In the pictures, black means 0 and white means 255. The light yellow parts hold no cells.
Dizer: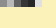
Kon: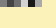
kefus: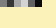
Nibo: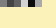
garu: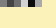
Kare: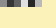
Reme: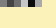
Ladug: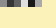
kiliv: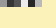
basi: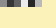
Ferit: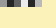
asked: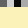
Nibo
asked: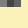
Nibo
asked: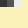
kiliv
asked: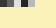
Kare
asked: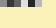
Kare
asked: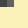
Nibo

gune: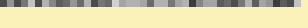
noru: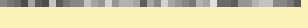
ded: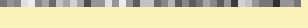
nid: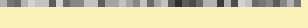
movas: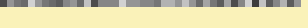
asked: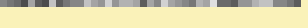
noru
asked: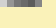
movas

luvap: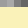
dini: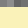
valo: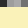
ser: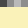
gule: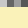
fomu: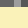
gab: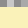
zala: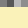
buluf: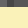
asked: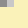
gab
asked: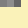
dini

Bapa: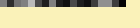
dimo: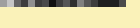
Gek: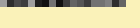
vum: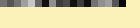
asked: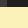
dimo
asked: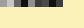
vum

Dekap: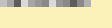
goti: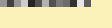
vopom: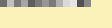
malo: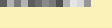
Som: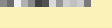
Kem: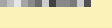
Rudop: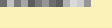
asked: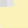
vopom
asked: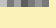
vopom
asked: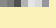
malo

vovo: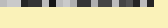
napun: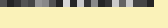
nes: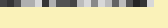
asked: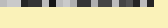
vovo
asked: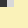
nes

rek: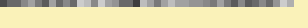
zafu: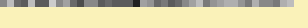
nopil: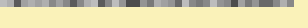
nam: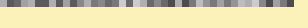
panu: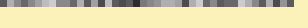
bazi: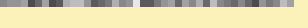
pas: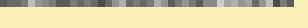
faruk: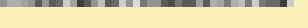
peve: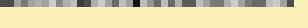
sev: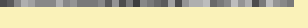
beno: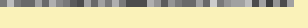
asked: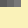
bazi
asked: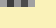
beno
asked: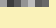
faruk

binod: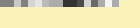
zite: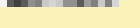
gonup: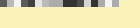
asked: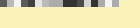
gonup
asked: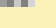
zite
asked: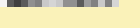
zite
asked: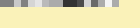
binod
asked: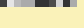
gonup

